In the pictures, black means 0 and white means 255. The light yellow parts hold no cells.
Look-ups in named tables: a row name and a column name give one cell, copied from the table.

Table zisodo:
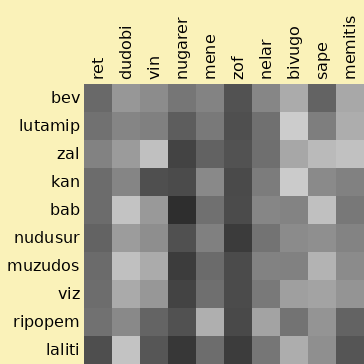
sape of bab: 192
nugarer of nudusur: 80
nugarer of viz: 67
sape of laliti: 143
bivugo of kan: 203
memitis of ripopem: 99

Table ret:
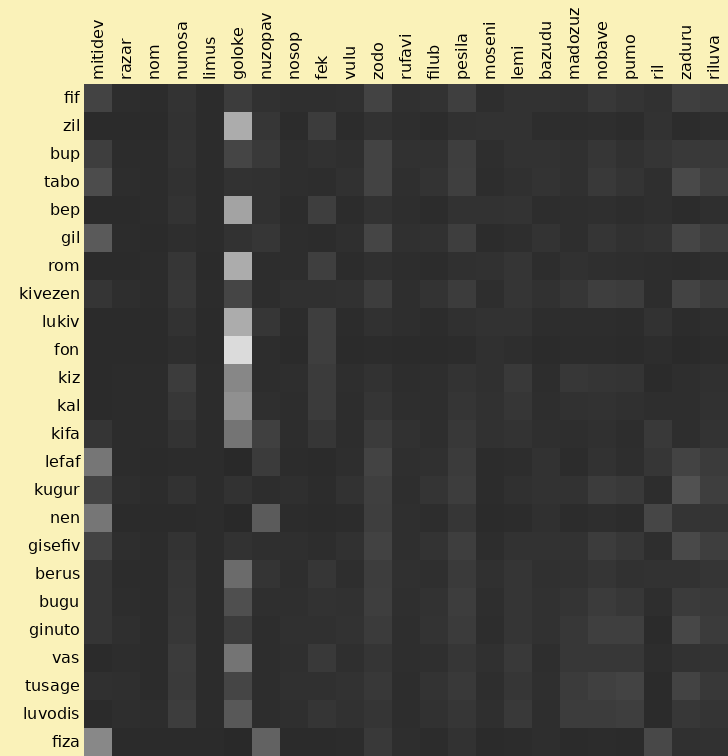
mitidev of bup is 62
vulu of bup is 47
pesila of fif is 63
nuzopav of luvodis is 45
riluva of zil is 46
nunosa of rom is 54
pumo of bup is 49
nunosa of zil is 50
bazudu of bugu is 49
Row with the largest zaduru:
kugur

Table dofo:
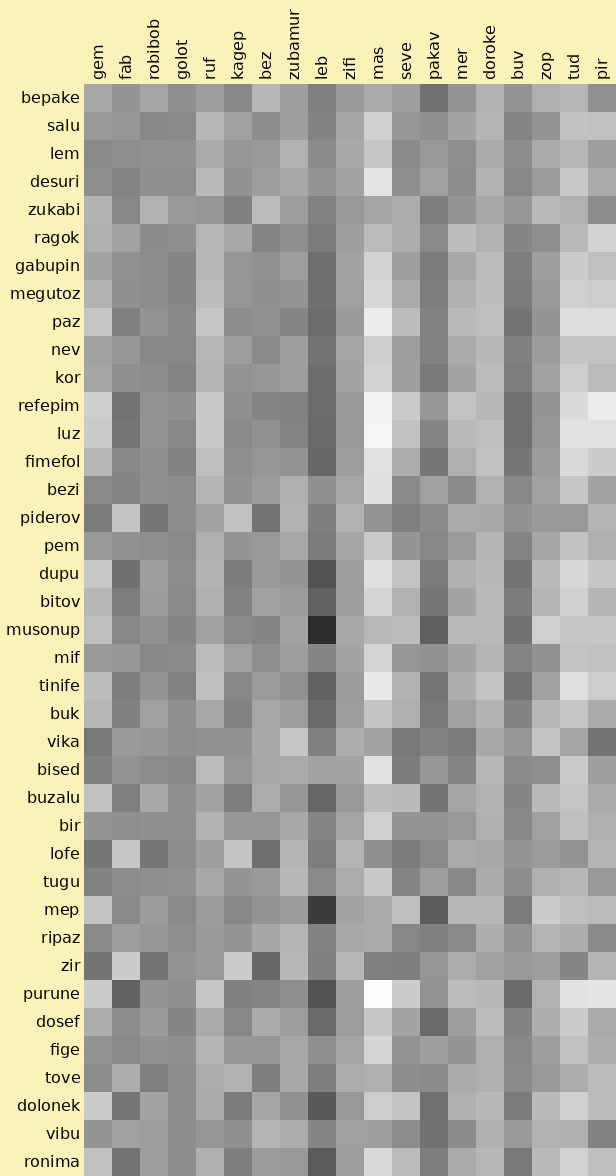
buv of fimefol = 119
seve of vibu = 141
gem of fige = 147
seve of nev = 158
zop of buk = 183
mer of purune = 187
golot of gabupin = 133
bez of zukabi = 187
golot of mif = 139
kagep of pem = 149
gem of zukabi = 179
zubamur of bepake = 159

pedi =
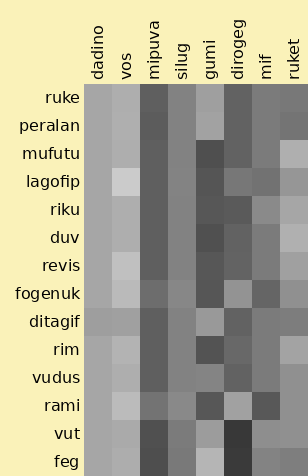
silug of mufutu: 130
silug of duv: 130
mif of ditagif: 123
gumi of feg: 181
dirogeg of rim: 104
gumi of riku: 87
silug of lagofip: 131
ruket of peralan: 116
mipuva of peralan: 92
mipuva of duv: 95
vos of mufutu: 174
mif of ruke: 123
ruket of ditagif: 125
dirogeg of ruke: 98
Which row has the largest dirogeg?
rami

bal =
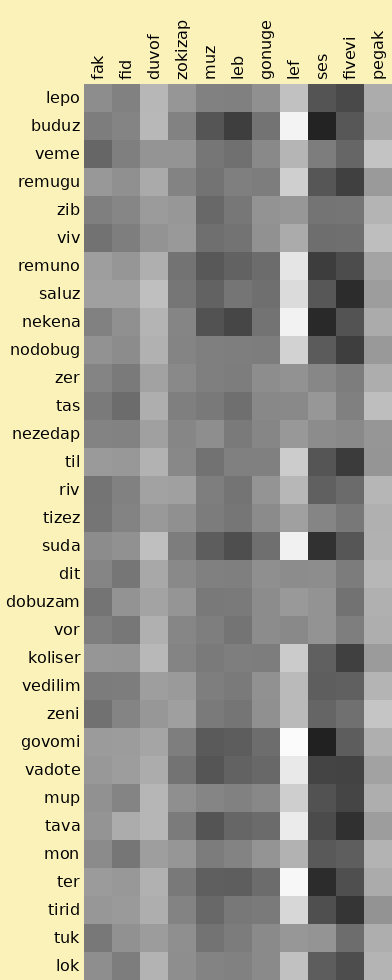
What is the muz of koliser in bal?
122
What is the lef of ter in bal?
247
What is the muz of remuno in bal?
88
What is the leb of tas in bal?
111
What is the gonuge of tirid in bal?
122
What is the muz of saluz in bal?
98
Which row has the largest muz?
nezedap

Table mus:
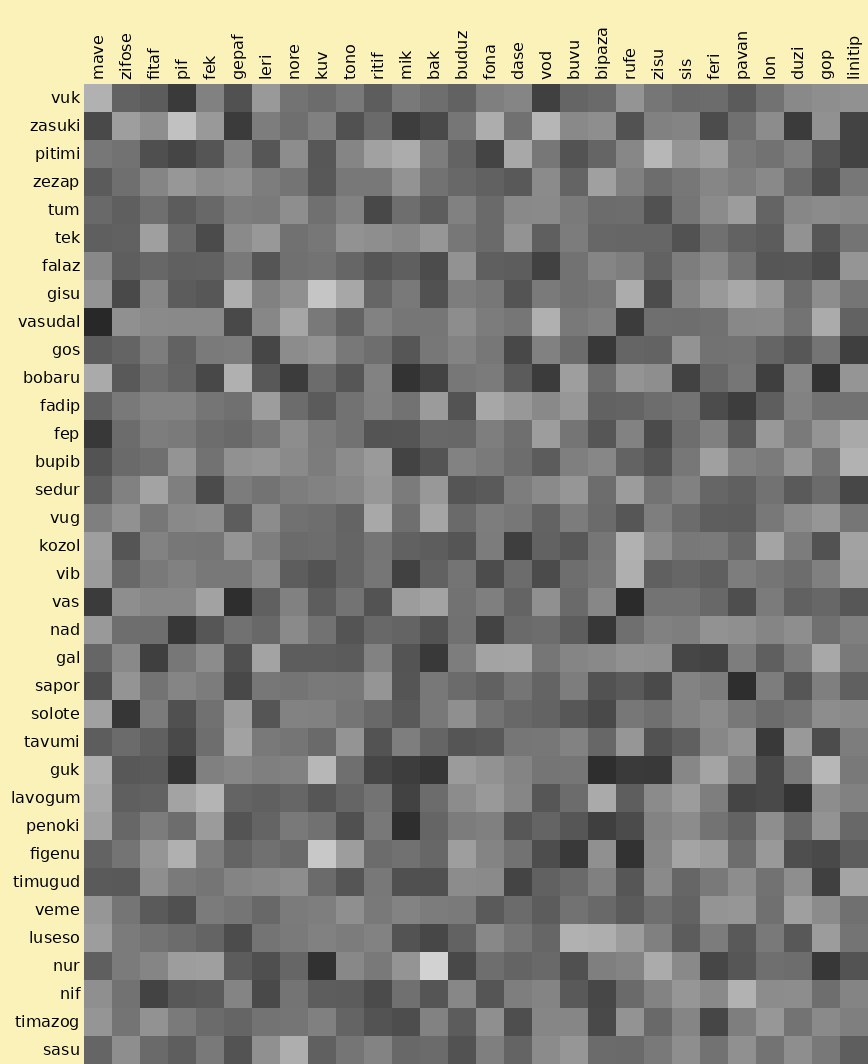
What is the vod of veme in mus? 92
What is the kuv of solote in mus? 129
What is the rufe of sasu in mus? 106
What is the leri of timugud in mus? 136
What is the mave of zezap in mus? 91
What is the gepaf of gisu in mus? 174
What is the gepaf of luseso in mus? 76
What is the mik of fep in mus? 85
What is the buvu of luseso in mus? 177

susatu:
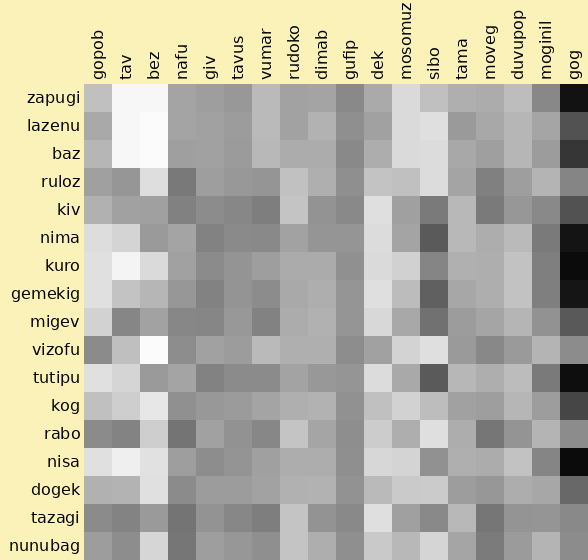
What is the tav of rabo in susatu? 131
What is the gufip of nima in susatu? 149
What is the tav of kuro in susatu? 244
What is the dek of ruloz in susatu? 195
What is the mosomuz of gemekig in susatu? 188
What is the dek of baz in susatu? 173
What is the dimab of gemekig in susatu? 174
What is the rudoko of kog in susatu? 175
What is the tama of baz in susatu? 168
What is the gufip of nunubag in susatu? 143
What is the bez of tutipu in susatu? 154

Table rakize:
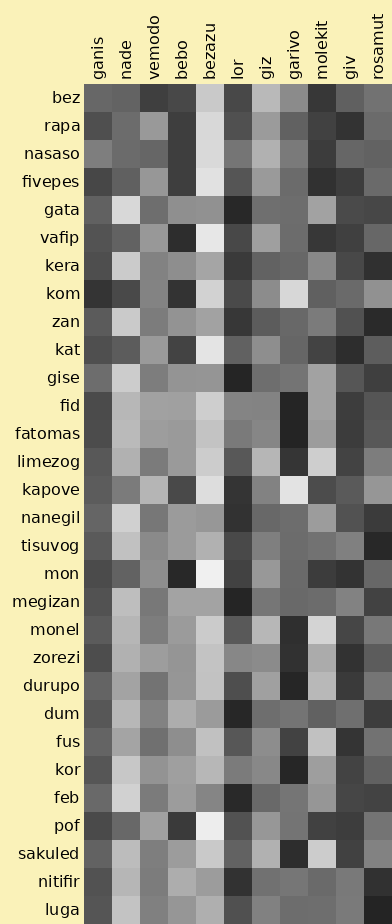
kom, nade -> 73
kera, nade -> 203
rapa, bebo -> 62
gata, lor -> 40
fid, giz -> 131
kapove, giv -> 90
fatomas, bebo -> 154
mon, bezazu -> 240

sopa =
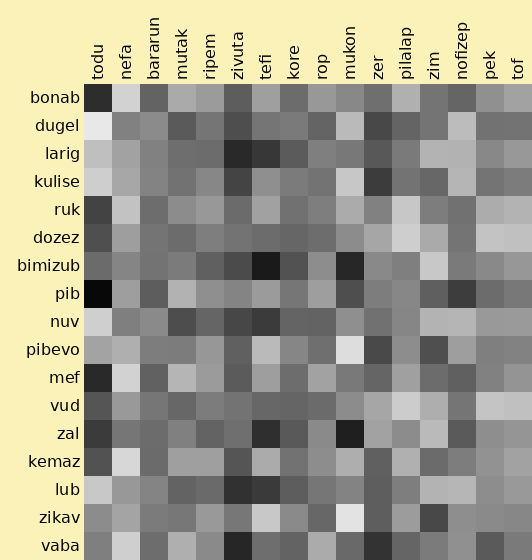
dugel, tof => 115
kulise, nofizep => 181
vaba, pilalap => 101
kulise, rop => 115
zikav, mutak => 119
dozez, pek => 195
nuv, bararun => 138
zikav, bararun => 123
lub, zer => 94
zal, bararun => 108
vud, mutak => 103
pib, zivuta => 132
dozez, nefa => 158
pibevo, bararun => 125
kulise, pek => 116
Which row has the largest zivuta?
pib

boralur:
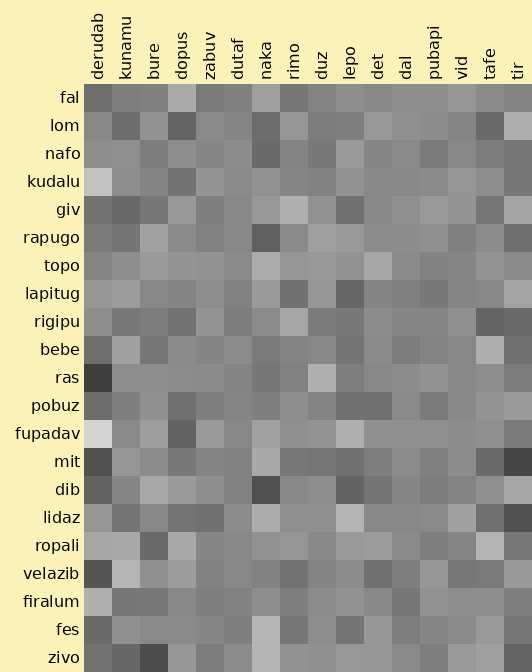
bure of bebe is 119
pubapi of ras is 146
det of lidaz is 136
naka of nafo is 107
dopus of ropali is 168
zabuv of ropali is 134
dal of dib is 134
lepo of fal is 142
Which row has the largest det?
topo

